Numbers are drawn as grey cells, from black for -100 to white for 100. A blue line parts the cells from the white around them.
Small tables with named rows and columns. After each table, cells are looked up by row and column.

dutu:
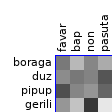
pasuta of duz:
-33
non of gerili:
-57
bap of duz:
-6
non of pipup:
17
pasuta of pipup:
-21
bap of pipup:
5
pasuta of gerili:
81
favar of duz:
10

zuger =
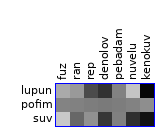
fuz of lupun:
33
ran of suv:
-19
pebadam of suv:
0
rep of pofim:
-2
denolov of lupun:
-61
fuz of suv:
57
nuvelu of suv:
-63
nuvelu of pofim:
2
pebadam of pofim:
-2
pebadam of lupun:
2
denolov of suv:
-57
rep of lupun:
-41

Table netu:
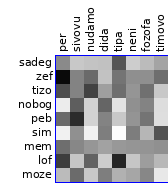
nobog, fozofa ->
3
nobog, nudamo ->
65
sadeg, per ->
8
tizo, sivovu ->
3
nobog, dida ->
-21
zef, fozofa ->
12
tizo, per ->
-39
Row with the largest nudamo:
sim

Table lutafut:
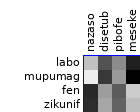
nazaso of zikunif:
-65
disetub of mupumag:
-56
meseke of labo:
-76
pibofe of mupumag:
20
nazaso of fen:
-68
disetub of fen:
23
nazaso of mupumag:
86
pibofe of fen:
-29
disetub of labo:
-35
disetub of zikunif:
30
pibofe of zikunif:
-22
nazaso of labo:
51
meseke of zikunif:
49
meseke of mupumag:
-99
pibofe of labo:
9
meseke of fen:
59

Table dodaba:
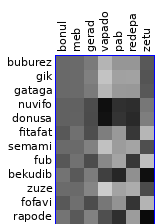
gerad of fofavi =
-40
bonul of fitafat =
-31
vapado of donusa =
-86
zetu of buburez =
-31
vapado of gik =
53
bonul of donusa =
-24
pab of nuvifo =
-62
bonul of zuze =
-16
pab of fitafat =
20
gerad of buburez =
-4

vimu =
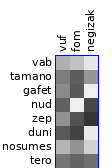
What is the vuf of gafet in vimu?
8
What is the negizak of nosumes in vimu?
64
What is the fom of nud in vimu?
87
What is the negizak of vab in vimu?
80
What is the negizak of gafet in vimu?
87
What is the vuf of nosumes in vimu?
41
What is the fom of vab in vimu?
51
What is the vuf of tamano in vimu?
-2
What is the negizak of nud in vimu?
-44
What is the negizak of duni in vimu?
84
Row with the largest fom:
nud

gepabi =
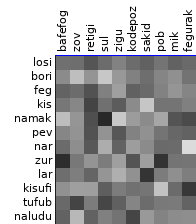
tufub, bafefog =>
-18
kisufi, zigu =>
-3
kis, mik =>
-9
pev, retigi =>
-36
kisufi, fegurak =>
-56
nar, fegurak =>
72
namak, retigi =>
-38
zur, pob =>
-60
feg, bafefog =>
-22
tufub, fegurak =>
-22
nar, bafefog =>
-16
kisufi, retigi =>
24
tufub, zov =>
-47
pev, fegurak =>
-23
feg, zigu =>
25
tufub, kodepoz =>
4
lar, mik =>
12
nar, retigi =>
-31
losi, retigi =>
-33
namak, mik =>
-34

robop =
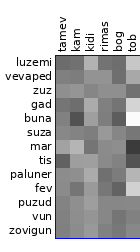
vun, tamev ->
1
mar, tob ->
-54
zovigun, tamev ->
0
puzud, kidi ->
24
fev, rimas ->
-7
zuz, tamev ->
12
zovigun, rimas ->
1
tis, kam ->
24
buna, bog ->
-27
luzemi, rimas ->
-10
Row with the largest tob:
buna

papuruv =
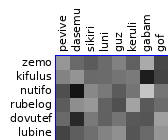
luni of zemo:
-16
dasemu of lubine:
-26
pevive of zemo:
18
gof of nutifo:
-8
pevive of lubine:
-47
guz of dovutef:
-9

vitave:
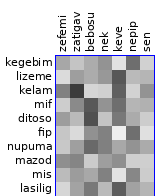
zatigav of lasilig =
28
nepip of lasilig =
27
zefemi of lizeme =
72
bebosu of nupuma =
-18
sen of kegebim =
64
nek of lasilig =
46
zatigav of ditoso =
46
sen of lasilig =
42
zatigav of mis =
22
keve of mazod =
12
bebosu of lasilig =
-5
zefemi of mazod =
12
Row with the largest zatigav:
fip

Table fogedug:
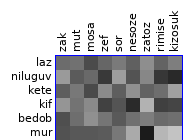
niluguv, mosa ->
-18
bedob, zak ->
-38
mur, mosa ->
-31
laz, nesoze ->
-25
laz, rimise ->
-22
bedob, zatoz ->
-2
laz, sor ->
-4
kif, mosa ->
8
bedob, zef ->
-8
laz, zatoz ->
11
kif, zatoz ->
40

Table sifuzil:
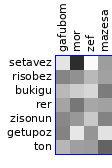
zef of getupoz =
17
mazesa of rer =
26
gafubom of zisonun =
7
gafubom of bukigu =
44
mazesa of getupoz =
77
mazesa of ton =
-22
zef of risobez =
45
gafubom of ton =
43

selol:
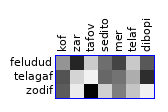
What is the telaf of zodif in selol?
54
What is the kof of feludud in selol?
16
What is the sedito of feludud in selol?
-14
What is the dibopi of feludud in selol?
-31
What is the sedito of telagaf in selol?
-19
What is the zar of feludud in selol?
-71
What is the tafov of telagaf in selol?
90
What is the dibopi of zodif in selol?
89
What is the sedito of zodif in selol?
64
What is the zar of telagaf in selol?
66
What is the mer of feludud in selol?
-47
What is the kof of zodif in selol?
-29
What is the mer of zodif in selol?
-1
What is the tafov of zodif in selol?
-98
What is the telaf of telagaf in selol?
36
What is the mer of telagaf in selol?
-10
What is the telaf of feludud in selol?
58
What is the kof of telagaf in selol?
-35
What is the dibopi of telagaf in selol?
-65
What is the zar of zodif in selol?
84
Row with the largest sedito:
zodif

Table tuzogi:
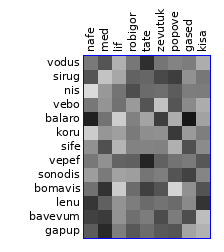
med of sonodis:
-4
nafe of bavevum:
-49
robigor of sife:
2
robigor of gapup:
-31
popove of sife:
38
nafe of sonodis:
23
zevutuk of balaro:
-51
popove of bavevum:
-3
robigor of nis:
-39
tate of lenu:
-16
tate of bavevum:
-3

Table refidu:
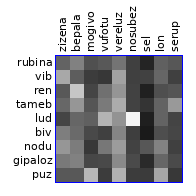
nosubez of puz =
-53
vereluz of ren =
17
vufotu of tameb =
-4
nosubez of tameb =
-48
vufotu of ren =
-12
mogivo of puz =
44
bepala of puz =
-31
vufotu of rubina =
-31
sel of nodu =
-32
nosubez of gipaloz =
-42
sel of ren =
-75
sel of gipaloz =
-67
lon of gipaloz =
-20
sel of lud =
-76
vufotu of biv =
-50
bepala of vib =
-27
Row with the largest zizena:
vib

